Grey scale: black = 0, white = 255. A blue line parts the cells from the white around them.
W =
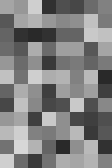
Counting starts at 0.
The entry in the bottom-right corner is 129
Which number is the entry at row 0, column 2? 207
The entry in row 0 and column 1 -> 151
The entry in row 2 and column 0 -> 100
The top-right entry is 129
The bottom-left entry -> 207
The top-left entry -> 165
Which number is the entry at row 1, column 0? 87
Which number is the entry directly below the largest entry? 107
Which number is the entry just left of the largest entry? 114
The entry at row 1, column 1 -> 165

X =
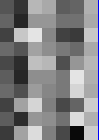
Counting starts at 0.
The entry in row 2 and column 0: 65
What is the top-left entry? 85
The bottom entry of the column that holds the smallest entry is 9
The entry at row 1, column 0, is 100
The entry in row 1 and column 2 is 150
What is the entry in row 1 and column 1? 38
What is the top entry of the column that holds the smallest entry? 100
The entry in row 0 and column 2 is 183
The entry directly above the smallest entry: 220
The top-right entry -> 176
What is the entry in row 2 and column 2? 228
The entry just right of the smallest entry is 205
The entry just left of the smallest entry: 72

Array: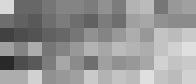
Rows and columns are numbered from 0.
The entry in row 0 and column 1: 103
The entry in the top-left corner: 217
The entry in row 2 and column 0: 65
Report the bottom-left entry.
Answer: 173
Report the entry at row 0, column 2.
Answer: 103
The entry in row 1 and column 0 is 110
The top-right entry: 160
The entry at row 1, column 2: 89
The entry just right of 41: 77
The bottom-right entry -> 209

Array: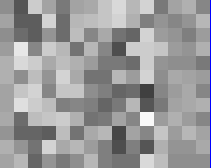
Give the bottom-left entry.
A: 163
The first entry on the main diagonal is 142
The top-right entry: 134
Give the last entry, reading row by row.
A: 142
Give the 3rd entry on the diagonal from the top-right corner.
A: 148
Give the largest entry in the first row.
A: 217
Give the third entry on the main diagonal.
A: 93
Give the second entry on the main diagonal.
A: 93
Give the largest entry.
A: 249
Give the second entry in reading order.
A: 85
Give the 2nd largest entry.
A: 231
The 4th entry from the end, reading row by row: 189
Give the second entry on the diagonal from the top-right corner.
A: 148
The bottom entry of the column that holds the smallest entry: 217
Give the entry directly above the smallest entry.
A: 211
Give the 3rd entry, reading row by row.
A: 204
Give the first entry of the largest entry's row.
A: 169
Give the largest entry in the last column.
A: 183
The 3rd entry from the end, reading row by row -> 142
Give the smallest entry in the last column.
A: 121
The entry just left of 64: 108
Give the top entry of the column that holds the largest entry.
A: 211
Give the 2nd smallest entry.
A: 70
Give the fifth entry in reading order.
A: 121

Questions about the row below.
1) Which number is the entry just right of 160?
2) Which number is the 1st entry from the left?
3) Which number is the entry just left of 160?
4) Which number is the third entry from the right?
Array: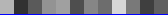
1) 78
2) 181
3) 147
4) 121

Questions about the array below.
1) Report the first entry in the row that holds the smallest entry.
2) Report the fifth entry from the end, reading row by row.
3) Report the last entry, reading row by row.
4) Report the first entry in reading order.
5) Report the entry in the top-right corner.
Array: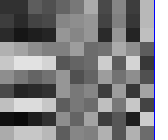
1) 16
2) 128
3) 108
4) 49
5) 184

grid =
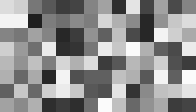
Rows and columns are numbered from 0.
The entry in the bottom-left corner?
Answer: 162
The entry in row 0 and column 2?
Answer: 119
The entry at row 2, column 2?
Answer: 162
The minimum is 31
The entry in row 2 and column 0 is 132
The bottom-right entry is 68
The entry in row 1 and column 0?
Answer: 243
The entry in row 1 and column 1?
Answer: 243
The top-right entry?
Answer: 132
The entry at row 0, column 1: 207
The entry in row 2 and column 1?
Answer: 119
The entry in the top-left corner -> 220
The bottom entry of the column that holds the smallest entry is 176

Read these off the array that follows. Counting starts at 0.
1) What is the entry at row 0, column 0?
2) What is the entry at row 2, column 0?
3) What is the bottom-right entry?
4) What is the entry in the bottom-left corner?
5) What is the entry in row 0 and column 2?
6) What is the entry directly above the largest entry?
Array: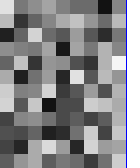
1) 225
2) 32
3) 205
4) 93
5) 142
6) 134

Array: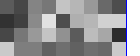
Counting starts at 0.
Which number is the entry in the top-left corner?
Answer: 91
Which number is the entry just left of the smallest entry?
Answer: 167
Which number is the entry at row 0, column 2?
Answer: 132
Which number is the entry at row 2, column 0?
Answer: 71
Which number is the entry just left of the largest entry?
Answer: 138
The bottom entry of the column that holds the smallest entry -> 202
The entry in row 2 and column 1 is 119
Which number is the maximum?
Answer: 225
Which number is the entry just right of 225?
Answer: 77
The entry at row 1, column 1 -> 64
